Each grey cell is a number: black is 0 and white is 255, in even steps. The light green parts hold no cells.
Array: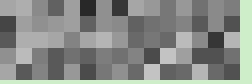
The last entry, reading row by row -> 81
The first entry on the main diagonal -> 166
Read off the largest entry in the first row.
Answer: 174
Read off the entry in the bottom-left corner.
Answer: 166
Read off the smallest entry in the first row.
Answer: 40
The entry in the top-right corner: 125
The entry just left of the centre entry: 181
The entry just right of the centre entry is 105
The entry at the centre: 152
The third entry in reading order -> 138
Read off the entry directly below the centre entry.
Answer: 113
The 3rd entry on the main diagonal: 174
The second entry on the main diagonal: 159
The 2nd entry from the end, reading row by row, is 105
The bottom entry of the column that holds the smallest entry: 75
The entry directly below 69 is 89
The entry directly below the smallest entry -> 97
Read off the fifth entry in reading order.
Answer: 159
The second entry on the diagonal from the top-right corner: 138
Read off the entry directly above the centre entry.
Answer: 138

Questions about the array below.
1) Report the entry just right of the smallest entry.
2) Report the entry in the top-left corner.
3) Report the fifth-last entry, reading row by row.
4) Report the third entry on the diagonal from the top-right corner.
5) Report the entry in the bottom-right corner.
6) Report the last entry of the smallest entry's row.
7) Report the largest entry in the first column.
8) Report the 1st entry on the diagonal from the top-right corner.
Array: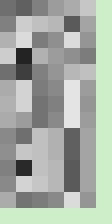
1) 177
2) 110
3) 116
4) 143
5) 149
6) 123
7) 204
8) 198
